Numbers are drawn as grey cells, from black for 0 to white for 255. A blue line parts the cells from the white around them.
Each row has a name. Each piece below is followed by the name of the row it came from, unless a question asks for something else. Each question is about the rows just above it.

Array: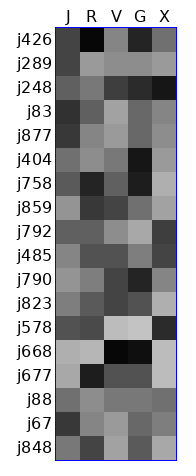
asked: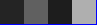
j758
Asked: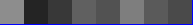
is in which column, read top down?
R
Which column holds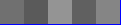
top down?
J
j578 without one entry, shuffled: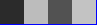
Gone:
[74]
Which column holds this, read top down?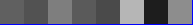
R
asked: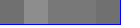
j88
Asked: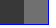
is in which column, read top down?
J

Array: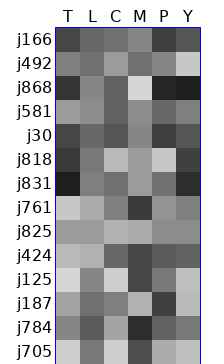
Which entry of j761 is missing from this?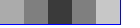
[147]
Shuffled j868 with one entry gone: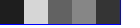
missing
[37]
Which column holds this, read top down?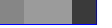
M
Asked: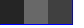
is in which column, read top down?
P
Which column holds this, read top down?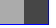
M
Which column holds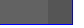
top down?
C
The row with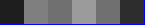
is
j831

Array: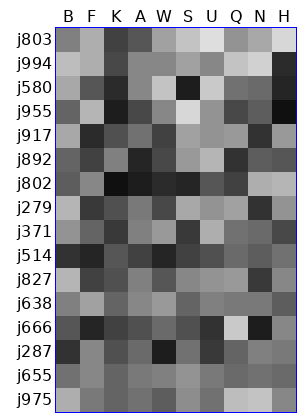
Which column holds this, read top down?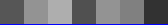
U
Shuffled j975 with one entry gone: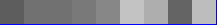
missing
[141]
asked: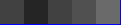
j514
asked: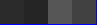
j802

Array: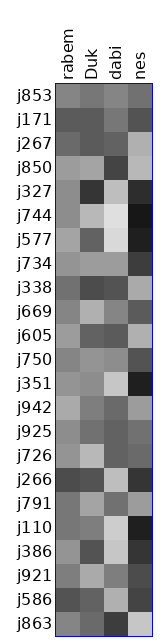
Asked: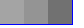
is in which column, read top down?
rabem
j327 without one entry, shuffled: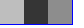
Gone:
[45]
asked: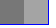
j791
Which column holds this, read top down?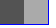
Duk
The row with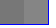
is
j853
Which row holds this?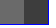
j863
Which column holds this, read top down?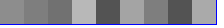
Duk

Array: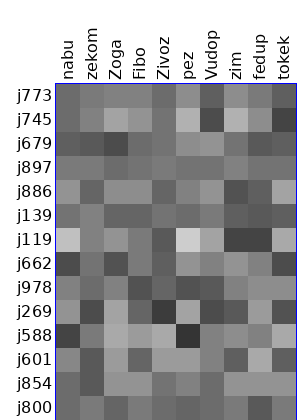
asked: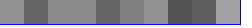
j886
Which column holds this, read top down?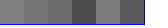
zekom
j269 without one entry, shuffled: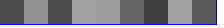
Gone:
[82]
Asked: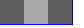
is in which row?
j601
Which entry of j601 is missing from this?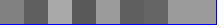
[135]
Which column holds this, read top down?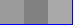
fedup
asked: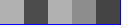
j745

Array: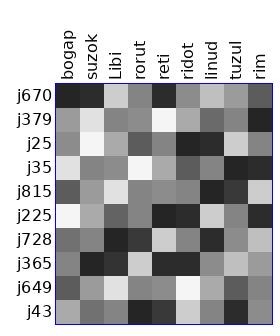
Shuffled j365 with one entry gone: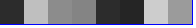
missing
[51]
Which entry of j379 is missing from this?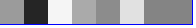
[106]
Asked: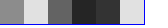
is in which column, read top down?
Libi
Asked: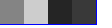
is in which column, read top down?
tuzul
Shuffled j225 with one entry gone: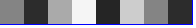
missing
[99]

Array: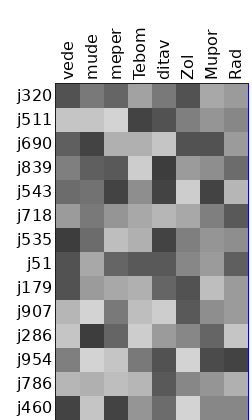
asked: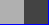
j535
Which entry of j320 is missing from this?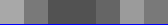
[162]
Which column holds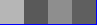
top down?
Rad
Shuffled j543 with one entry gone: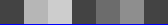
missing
[114]
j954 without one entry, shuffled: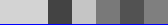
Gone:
[75]

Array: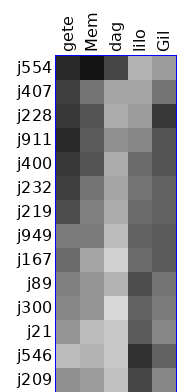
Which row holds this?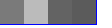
j949
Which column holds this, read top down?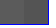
Mem
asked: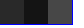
j554
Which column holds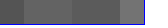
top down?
Gil

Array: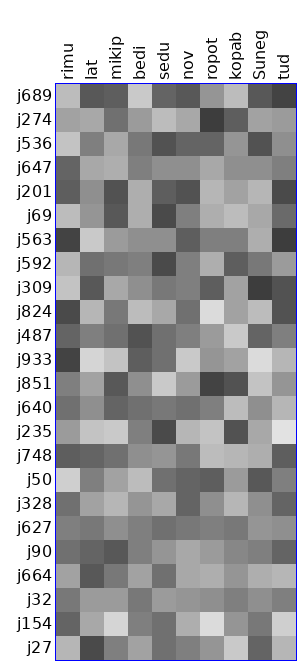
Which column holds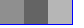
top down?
tud
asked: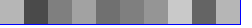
j27
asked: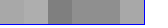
j647
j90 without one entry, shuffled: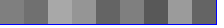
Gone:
[135]
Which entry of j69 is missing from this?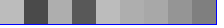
[106]
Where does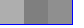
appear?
j647

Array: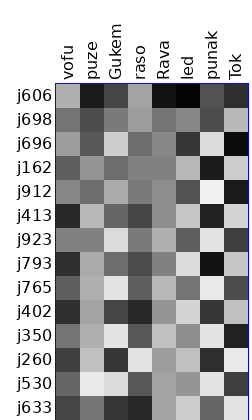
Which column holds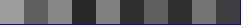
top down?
vofu
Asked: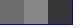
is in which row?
j696
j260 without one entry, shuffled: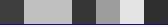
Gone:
[233]
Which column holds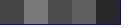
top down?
raso
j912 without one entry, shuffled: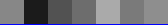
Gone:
[241]

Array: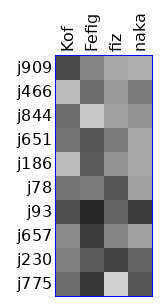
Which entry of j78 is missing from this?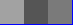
[115]
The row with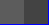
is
j230
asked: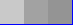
j844
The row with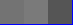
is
j78
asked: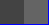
j230
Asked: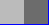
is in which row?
j466

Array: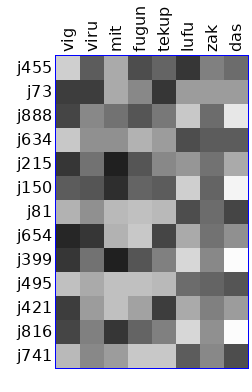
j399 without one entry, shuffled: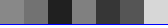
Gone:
[252]
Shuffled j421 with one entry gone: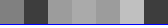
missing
[162]
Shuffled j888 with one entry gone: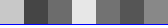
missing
[120]

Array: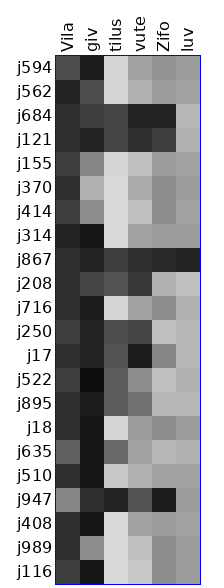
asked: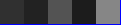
j17
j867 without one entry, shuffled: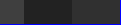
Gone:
[40]
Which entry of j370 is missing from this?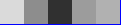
[171]
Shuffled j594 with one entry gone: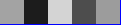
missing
[148]
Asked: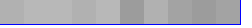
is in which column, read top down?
luv
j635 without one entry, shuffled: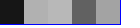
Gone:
[105]
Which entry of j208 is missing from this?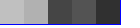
[55]

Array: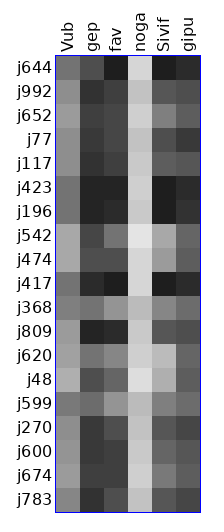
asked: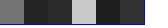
j196
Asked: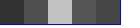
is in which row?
j783
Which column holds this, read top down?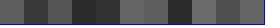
gipu
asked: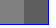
j652
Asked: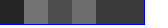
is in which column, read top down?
gep

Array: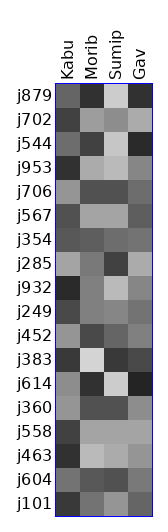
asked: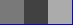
j285
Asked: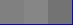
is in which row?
j249
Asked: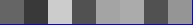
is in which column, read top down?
Sumip
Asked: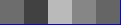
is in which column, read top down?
Sumip
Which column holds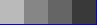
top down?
Sumip
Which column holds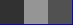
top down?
Kabu
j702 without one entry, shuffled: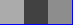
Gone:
[157]

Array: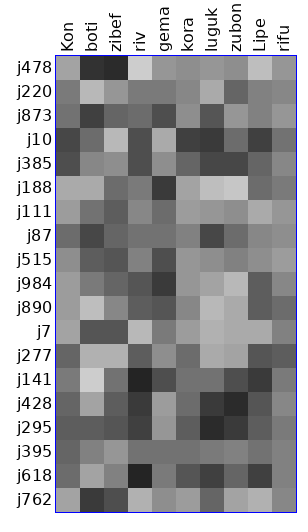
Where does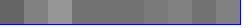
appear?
j395
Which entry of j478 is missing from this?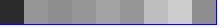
[50]

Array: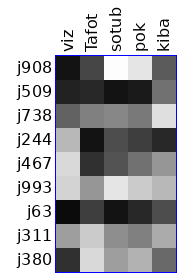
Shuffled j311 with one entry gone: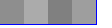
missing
[203]
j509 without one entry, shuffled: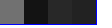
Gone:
[26]
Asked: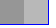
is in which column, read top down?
kiba
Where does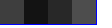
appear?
j63
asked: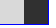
j467

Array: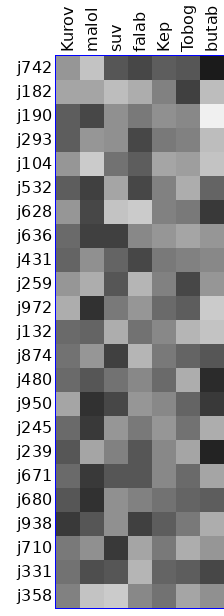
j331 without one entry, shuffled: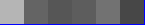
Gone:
[78]
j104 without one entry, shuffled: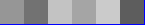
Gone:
[158]
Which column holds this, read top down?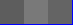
Kep
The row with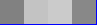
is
j358
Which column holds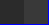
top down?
butab
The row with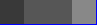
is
j671
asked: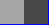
j532

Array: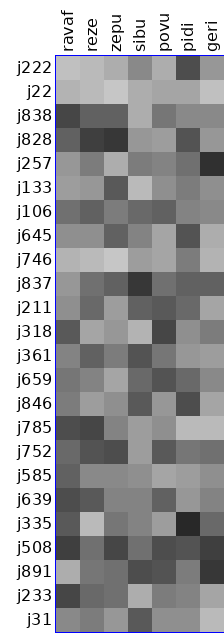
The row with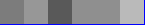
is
j31
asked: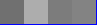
j233
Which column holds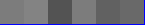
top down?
pidi
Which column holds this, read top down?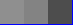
zepu

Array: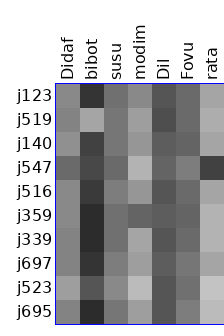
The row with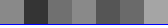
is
j123
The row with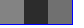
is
j339
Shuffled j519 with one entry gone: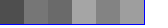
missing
[173]
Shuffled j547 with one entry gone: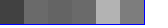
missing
[72]
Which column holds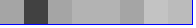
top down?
rata
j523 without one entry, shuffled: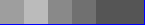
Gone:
[195]
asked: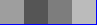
j695

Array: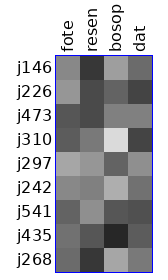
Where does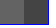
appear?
j226
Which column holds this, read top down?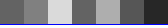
bosop
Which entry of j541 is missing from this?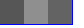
[80]
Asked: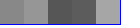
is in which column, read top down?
fote

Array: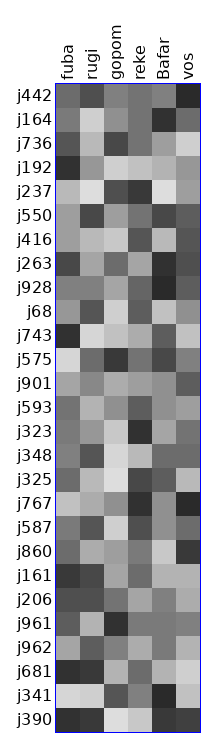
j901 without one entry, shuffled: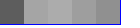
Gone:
[136]
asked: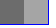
j263
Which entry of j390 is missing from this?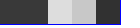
[64]
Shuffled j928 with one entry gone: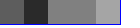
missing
[101]
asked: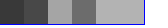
j161
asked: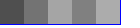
j206

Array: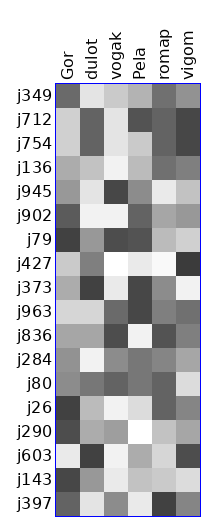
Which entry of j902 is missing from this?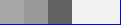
[91]
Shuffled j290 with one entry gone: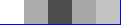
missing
[158]
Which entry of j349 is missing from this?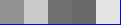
[179]
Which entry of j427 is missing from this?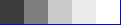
[249]
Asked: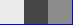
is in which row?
j373

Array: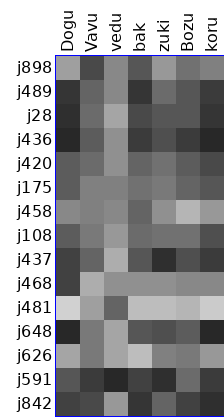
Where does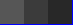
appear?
j591
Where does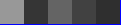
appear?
j842
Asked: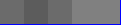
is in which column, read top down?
Vavu
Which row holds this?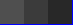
j436

